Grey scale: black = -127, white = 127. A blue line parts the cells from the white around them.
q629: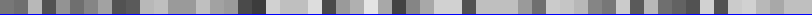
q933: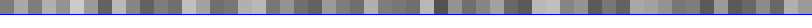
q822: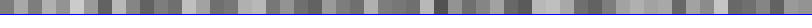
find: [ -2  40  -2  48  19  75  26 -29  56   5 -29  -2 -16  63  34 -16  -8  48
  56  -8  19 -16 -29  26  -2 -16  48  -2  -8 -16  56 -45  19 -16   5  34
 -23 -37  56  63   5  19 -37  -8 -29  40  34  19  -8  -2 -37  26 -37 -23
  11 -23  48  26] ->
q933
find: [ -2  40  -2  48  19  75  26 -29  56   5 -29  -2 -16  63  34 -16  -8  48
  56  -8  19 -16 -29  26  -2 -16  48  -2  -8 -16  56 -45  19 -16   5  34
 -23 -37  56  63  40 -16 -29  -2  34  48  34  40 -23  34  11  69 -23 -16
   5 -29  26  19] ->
q822
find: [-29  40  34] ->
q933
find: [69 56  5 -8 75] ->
q629

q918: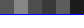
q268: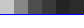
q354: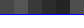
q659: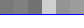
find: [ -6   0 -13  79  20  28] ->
q659
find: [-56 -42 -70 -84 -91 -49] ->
q354
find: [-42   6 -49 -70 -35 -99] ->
q918
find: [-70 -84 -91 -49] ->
q354
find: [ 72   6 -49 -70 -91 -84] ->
q268

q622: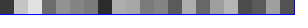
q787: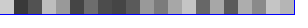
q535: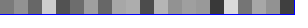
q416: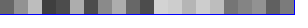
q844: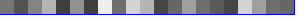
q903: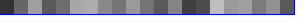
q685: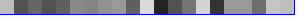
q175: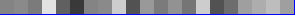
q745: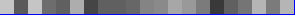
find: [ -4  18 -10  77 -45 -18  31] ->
q175
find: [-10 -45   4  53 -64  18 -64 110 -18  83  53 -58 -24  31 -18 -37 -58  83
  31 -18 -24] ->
q844
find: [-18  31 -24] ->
q535

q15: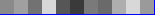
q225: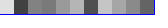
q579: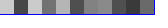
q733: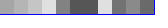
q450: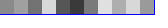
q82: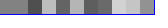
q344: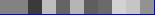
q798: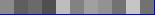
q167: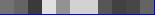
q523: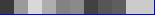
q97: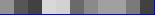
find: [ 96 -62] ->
q225
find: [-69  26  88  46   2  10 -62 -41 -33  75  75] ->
q523
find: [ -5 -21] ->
q15

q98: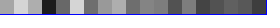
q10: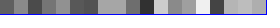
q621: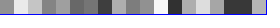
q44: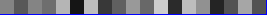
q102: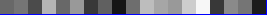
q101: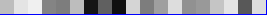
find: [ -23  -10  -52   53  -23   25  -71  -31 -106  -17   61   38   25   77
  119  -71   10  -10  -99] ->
q102
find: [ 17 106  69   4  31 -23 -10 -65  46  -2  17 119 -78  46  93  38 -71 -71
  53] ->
q621
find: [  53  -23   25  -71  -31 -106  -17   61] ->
q102

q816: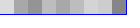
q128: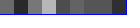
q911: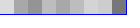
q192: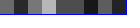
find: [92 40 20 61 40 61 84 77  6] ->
q816
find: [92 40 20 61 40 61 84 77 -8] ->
q911

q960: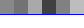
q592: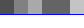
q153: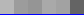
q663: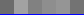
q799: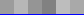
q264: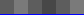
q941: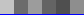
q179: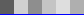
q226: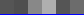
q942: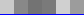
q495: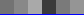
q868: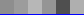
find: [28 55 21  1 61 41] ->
q799
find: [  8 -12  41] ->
q960
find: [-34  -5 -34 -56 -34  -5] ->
q264
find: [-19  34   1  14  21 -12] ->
q663

